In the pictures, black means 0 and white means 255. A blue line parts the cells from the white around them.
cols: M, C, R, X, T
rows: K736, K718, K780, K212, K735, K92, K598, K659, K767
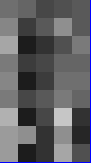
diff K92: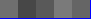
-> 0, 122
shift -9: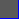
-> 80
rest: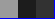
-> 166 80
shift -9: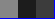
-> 125 19 51

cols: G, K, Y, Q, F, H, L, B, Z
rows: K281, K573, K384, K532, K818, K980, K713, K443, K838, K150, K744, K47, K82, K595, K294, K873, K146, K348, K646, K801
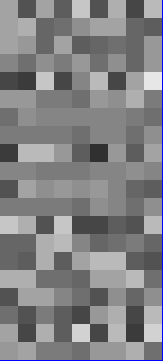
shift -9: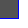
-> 73
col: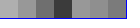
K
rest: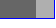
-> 186 133 102 111 123 102

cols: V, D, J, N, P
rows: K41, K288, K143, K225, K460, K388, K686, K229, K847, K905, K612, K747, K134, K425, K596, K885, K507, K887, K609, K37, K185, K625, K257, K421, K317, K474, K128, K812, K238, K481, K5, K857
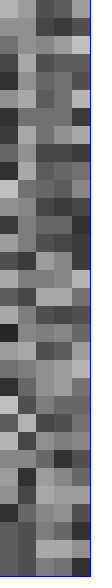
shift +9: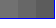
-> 122 112 101
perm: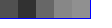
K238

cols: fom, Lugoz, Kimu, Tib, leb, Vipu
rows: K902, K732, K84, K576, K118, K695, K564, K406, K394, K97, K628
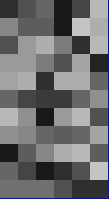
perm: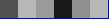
K564
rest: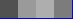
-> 47 184
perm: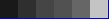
K97
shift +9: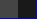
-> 78 34
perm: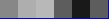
K394

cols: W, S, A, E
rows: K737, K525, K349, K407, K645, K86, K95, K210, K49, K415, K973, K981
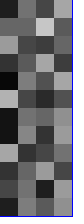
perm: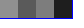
K981
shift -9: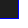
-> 21
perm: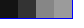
K210
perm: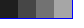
K737
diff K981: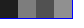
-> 2, 90

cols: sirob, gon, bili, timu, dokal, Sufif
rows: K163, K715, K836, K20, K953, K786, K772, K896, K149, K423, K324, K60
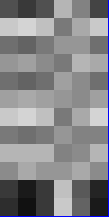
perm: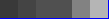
K163
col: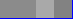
dokal

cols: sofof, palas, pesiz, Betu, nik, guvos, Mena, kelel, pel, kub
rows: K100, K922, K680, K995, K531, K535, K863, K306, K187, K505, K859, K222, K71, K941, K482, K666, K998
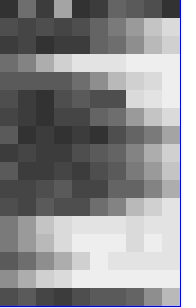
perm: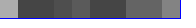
K859
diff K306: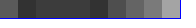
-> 3, 50
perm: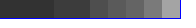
K306
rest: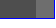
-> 131 185 208 227

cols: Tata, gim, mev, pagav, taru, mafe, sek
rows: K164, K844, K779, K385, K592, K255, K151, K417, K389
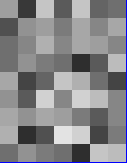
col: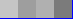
mev
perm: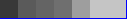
K164
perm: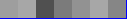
K844

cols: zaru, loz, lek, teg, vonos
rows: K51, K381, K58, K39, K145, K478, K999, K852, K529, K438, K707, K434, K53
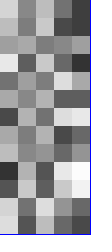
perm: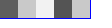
K707
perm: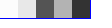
K438
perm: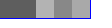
K478
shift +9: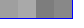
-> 168 178 134 145
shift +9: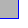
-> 188

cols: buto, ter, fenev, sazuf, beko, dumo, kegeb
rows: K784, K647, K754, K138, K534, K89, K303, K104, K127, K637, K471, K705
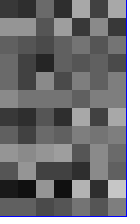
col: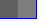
dumo
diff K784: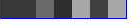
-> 1, 46
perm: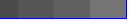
K754

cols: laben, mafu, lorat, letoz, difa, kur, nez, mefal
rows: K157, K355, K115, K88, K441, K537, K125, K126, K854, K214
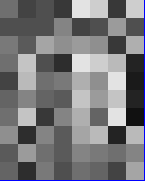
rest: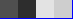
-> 186 35
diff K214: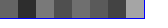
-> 5, 100

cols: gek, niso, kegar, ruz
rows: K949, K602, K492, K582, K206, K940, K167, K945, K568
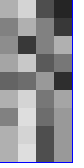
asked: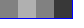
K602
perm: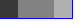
K602
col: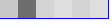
niso

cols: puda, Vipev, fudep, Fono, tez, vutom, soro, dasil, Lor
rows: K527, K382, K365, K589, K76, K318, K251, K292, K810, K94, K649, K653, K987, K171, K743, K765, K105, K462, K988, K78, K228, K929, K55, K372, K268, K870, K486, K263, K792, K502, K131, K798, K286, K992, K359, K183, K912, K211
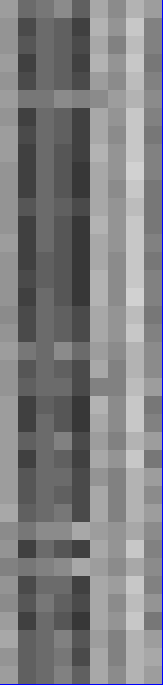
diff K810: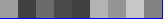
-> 3, 86
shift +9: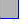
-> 188
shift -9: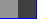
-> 139 55
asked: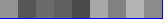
K228
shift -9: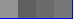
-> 139 87 98 110
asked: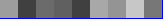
K870

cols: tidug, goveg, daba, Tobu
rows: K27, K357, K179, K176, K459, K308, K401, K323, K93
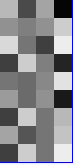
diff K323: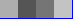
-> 0, 164
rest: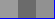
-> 25
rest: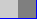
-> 36
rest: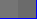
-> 136 226
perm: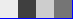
K93
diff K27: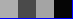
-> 0, 184
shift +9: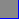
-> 145

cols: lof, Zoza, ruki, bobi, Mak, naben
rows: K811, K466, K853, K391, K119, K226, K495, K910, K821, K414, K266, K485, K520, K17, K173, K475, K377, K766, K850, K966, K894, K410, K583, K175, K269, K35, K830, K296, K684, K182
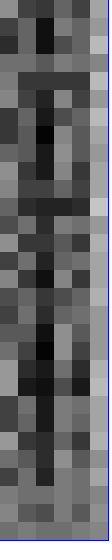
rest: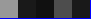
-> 185
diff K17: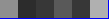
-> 1, 55
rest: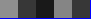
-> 164
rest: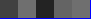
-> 164
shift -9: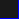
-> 16

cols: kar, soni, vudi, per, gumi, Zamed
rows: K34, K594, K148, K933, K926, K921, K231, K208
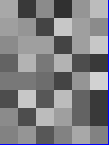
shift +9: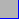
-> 188
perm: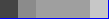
K148
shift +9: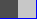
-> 86 208
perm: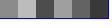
K231
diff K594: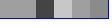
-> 1, 149
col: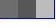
vudi

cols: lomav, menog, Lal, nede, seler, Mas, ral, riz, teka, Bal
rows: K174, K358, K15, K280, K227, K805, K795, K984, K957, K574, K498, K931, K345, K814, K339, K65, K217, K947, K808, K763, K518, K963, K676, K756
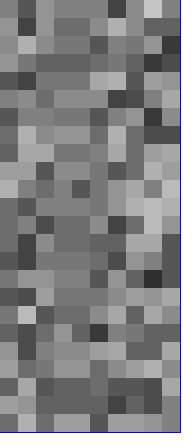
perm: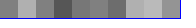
K931
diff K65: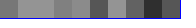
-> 4, 128
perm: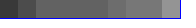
K280

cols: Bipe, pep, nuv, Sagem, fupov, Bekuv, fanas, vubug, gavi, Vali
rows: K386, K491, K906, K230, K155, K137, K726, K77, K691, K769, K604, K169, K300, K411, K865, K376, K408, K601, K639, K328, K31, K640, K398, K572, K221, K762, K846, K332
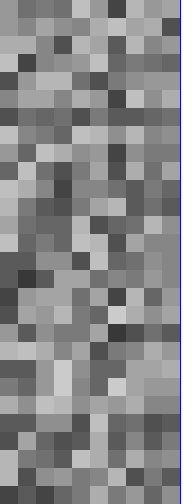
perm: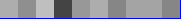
K137
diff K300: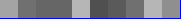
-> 6, 102
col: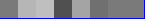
fupov
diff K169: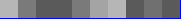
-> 3, 80
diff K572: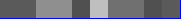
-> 6, 102
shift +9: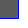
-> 99

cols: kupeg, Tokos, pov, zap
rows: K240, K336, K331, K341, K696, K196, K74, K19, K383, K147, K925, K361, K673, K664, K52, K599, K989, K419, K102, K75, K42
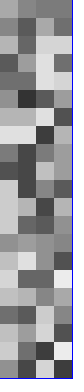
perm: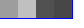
K147
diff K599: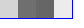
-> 1, 102
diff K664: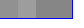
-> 2, 145
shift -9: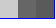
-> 195 93 81
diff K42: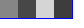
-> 0, 145

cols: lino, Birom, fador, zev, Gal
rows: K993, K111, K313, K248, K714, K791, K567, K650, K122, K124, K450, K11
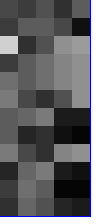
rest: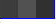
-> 92
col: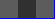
Birom
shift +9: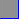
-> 153

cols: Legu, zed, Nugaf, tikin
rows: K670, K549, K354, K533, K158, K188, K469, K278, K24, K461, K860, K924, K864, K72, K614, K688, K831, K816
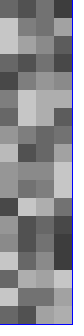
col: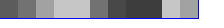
tikin
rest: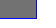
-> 162
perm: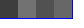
K670
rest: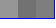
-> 198
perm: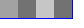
K831
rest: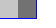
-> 114 162

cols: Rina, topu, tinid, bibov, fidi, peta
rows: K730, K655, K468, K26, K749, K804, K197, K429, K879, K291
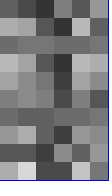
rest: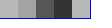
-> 173
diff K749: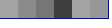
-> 5, 139
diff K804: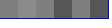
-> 3, 74
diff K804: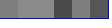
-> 2, 127
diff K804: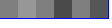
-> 1, 139
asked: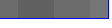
K197
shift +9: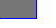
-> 127 127

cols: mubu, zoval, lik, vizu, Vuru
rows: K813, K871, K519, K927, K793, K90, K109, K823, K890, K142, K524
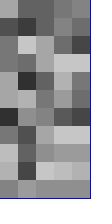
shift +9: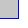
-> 207
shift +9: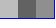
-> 198 107 152
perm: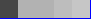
K142
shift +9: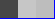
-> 79 207 198

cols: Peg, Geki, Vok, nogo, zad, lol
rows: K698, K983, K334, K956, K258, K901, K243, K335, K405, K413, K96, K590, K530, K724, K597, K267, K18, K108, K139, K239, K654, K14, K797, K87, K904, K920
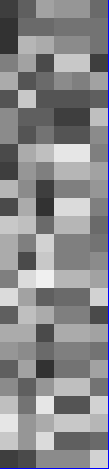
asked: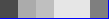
K405
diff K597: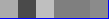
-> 2, 200
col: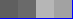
Geki
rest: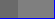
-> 115
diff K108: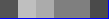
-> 0, 95

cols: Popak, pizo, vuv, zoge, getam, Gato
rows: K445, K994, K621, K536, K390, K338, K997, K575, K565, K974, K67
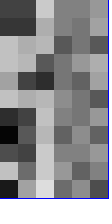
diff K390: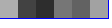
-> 0, 162
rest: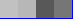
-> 152 174
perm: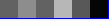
K575
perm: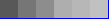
K338
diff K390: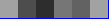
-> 1, 66

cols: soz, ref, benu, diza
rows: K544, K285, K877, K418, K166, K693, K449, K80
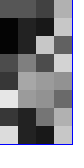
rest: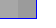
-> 146
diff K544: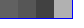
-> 0, 86

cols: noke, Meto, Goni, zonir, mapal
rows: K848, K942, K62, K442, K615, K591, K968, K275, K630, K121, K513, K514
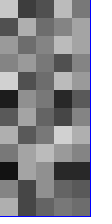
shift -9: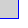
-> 200
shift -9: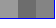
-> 145 100 123
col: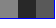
mapal
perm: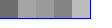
K62
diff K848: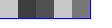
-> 3, 187

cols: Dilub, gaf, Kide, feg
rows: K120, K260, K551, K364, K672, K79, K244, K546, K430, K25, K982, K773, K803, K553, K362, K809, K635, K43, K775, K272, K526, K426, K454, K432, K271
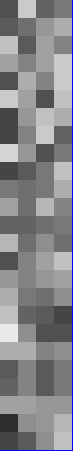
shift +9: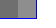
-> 120 151
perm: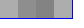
K272
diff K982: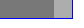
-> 1, 111
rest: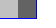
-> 90 69
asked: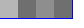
K553
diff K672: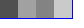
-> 1, 173
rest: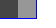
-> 193 173

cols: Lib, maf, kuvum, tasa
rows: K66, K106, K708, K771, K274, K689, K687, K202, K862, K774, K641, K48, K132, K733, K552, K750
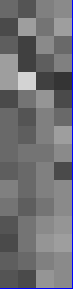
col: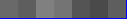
Lib
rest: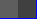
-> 138 105
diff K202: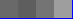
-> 2, 128
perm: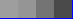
K733

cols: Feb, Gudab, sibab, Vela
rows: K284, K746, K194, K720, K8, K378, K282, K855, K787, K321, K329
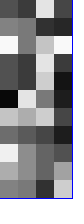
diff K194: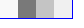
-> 3, 249
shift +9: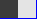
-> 68 237
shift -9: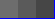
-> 100 81 61

